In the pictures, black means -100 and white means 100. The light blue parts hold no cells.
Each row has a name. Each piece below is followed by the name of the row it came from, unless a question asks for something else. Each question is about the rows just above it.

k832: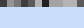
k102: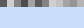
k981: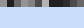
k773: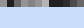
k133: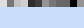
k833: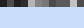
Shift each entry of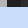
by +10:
[ 51 -65 -65 -55]
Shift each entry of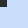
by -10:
[-75]
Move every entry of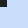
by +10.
[-65]
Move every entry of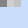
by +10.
[13 72 62]

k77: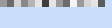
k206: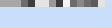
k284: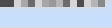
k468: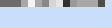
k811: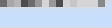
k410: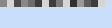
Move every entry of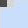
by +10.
[-30  77]
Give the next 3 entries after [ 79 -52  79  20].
[-15  91  20]
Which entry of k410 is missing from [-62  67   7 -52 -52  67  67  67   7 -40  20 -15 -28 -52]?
[-5]
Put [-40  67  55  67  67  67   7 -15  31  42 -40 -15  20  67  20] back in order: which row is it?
k811
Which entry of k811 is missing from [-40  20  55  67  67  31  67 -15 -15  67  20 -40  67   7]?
[42]
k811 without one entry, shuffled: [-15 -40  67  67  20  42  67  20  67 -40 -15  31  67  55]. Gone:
[7]
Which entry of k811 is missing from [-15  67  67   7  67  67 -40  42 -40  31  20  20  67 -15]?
[55]

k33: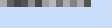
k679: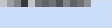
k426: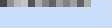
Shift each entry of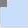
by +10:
[12]
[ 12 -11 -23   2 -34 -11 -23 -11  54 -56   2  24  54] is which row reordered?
k679

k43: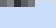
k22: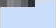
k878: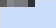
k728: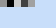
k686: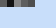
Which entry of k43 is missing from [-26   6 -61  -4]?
[-15]
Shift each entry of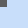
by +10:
[-16]
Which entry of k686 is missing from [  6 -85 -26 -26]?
[-39]
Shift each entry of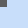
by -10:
[-36]
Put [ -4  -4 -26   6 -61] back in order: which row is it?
k878

